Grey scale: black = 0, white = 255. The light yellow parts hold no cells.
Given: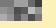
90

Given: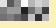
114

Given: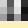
117

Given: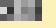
128

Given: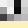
241

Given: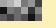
164
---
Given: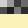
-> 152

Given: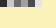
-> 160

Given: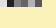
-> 101

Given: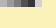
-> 81

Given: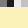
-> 28

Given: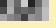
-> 36
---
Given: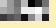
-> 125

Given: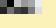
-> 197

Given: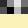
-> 226

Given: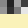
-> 163

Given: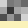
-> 165

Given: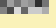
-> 117
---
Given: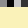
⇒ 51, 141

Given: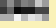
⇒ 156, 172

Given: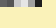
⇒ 30, 98

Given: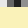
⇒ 143, 232

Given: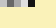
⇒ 19, 196

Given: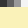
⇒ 244, 51

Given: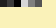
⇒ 84, 30
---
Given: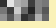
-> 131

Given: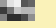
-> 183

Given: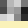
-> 152

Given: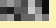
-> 143

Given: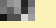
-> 49

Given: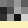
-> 168

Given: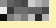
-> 97
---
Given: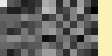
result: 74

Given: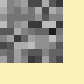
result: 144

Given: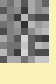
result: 154

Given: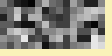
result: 33

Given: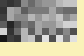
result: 63

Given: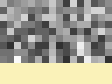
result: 141

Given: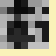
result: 10

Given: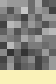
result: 153
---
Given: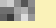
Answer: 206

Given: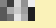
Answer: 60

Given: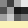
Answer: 63

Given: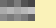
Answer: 96

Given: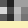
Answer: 32

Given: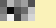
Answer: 184

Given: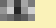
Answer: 166

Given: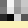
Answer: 245

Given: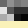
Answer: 145

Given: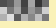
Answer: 92
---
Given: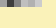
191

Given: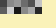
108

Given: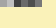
106

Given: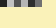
181

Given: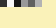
153

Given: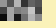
51

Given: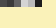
212
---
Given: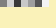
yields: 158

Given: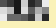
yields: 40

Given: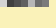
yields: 182

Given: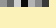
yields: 179

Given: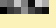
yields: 14

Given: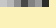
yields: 130
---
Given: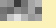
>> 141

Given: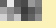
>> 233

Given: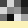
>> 214

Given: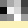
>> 171

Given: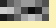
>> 97

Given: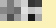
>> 123
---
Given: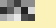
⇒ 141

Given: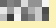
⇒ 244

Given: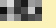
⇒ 144

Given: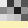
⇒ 83

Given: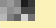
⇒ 57

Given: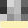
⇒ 103

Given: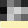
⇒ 36

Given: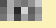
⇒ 200

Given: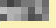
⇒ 107
